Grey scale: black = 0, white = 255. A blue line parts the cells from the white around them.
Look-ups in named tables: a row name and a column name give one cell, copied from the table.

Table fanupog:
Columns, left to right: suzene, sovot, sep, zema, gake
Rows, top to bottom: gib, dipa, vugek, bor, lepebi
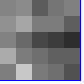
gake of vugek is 45
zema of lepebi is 112
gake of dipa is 94
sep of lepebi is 121
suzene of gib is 133
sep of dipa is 123
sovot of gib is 139
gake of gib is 128
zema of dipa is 123
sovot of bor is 124
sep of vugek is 71
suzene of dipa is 144
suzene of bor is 171
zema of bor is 97
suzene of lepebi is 125

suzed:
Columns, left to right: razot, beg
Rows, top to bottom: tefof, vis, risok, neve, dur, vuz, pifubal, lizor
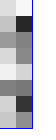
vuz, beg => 120
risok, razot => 153
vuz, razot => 129
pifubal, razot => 211
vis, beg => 38
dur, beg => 213
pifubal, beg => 52
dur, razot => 240
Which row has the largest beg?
tefof

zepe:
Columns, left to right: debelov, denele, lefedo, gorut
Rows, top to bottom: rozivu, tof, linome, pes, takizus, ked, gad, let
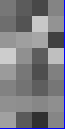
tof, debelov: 110
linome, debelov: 150
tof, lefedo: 200
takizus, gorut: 128
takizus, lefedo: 78
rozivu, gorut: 132
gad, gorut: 143
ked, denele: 115
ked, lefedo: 94
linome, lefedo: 166
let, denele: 90
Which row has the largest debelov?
pes

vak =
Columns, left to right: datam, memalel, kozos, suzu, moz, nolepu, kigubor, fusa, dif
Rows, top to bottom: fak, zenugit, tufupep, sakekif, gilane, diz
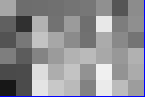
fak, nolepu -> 119
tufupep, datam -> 83
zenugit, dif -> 143
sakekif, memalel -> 92
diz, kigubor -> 235
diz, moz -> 186

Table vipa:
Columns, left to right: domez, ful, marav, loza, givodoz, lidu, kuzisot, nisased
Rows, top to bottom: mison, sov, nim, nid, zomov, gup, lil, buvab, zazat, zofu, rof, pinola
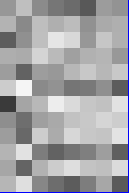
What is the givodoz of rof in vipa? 222
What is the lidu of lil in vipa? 198
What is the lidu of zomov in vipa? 200
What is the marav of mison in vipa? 139
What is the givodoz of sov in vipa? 188
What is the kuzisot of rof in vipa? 191
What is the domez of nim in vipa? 93
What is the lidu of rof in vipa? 195
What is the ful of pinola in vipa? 223
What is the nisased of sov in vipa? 175
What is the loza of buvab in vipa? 169
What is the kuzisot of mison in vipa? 156
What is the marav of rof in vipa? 178
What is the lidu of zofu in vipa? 127
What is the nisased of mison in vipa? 147
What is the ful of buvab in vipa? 110

